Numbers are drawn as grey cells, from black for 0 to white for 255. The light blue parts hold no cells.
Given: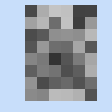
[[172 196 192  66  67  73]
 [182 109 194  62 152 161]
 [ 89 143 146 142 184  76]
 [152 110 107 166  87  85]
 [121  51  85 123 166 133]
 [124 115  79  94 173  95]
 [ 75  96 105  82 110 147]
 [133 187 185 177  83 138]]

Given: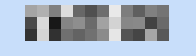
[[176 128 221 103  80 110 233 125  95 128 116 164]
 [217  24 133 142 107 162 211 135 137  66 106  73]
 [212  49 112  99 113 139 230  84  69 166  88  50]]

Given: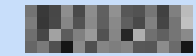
[[ 57  71 142  73 141  96 145  87  82 118  65 128 187 115]
 [ 55  72 134  82 138  95 137  95  73 129  69 117 193 124]
 [ 71 162  92 128 154  82 134  38 175 112  96 117 138 111]
 [122  80  21 137  79 133 126 133  88  86 140 107  22 102]]

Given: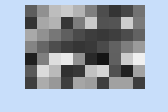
[[144 189 202 179 127  77  52  70 114  93]
 [167 179  54 125 202  82  84 205 122  51]
 [145 119  95  74  61  56  62  76  98 169]
 [102  77  61  53  57  74  97 126 155 132]
 [127 222 233 145  41  20  96 204 240  31]
 [219 186  48  55 194 213  80  33 162  89]
 [172 152  62 166 158  62 161 161  61  62]]

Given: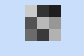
[[ 51  30 202]
 [185 151  83]
 [ 58 178 107]]

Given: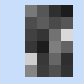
[[ 86  47  28 121]
 [ 92  74  86  77]
 [ 53 114 217  65]
 [ 28 126  99  55]
 [ 56 102  46 207]
 [ 60  79  50 133]]

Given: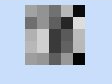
[[147 113 183  11 162]
 [147  95  38 221 111]
 [208  58  90 186 177]
 [208  58  98 184 184]
 [150  94 152   5 158]]

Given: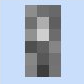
[[111 104 141]
 [174  95 112]
 [207 108 145]
 [ 97 133  79]
 [ 88 114 135]
 [ 61 116 130]]
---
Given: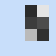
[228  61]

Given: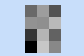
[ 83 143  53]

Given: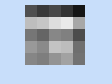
[ 21 233 135 138 134]

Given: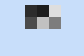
[222 193]

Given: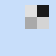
[ 26 169]

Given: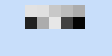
[172  65]
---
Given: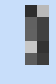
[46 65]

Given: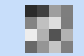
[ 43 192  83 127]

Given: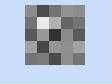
[139 234  50 143 116]

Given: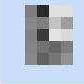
[126 126 227 125]

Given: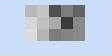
[184 192 124]

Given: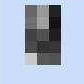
[103 159  31]

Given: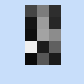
[ 69 156 140]
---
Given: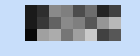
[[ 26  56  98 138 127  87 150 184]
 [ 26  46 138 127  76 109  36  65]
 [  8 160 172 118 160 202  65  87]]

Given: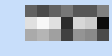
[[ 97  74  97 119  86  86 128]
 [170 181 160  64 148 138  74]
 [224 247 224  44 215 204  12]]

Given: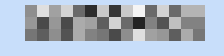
[[118  94 142  83 171 130 118  74 142 223 161 151  94 171 118]
 [151  74 151  74 171 161  94 211 106  35 130  83 192 130 130]
 [142 223 161 211 106  44 201  54 201 244 106 211 106 180 180]]

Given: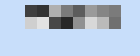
[[207 226  72  39 145 216 186 112]
 [ 63  51 176 123  92 154 133 123]]

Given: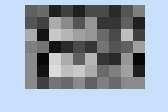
[[127 116  19  43  74  53 116  85  96 160]
 [ 96 106  31  64  31  74  74  43  85 127]
 [138  64 116 106 138  96 127 106 138 138]
 [ 85  64 171 138  85 150  53  53  96  31]
 [171  19 200 181 160 150 106  74 191  64]
 [138   8 211 171  96 181  53  43 150   8]
 [138  19 220 191 200 171 106 127 160  31]]

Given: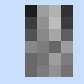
[[136 125 104 157]
 [104 125 145 115]
 [104 115 157 125]
 [ 82 136 166  94]
 [ 29 157 178  48]
 [ 60 145 189  60]]

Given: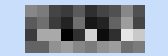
[[ 90 111  59  35 111  23  35  99 157  68]
 [135 123  68  59  90  47  68  80 135  80]
 [ 99  99 145 157 135 123 145 157 111 123]
 [ 59 169 169   1  47 210  12  47 229 201]]
